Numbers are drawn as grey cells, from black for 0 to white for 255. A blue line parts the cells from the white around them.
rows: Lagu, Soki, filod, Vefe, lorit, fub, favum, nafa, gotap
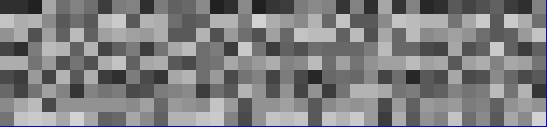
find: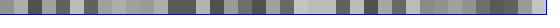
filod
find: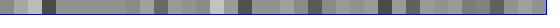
nafa
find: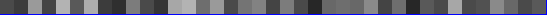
fub
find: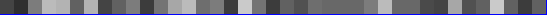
Vefe

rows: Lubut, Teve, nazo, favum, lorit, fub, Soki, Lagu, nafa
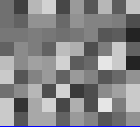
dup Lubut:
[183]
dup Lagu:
[202]
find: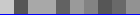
nafa
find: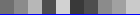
Soki

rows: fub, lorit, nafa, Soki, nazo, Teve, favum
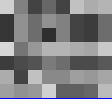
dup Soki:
[180]
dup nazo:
[75]
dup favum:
[96]

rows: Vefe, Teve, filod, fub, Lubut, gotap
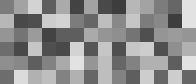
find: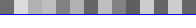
gotap
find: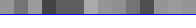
filod
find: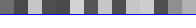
fub

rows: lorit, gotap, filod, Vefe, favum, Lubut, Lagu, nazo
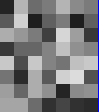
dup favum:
[200]
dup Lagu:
[144]
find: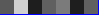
gotap
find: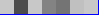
favum

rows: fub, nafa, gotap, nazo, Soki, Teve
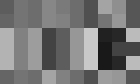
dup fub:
[109]
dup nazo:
[67]

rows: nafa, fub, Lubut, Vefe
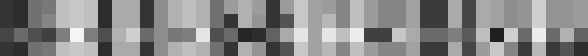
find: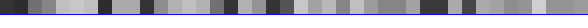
fub
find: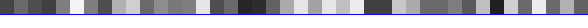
Lubut
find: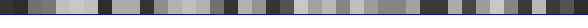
Vefe

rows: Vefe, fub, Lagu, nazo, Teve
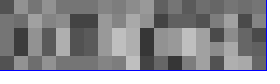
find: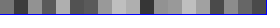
Lagu
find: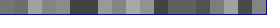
fub

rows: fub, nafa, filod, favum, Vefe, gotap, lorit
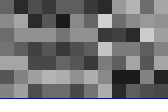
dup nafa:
[137]
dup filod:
[145]
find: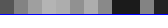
gotap
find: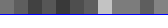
favum
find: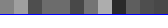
lorit

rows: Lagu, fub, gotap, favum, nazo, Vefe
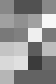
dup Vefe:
[99]
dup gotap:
[121]
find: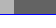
Vefe
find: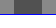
Lagu
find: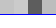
favum
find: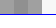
fub
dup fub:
[160]

